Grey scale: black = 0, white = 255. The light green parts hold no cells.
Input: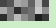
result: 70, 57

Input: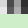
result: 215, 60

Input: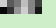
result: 206, 22

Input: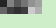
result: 36, 174

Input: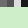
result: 109, 24

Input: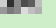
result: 205, 176

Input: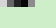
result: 213, 140

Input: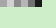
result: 166, 26
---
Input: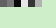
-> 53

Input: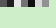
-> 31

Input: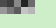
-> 61

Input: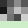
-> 48

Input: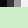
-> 57

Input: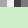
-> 122

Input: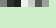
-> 48

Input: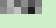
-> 85

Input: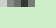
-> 110

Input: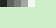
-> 96
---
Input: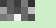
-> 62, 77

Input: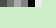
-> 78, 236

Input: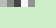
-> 187, 147

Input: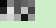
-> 7, 155

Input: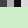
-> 67, 218

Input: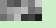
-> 138, 29
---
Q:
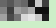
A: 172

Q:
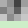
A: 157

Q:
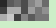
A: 158

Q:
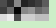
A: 148

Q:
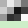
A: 162

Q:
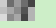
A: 139

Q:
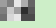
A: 157

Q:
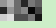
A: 136

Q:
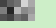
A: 183

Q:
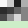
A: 60
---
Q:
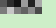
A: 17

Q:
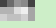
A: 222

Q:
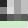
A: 161

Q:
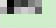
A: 82

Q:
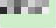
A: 106

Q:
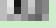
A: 46

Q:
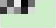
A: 235

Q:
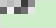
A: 201

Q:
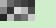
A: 218

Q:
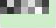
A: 75
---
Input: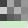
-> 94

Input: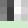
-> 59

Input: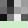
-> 129

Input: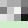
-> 213

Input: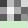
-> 203

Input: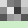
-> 153

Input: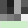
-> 124

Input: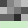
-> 102
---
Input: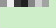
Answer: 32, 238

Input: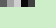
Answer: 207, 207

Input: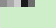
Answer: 205, 205

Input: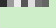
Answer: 86, 235

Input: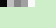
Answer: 133, 249

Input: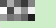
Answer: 214, 255
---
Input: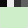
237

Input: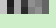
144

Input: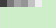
149

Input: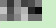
66

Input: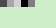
210

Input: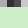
49

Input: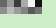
171

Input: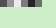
123
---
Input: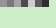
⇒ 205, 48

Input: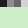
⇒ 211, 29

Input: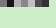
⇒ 193, 21

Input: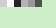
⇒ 250, 36

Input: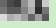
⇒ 217, 44

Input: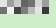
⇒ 242, 57

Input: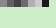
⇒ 204, 25

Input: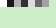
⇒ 252, 24

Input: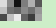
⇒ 235, 18
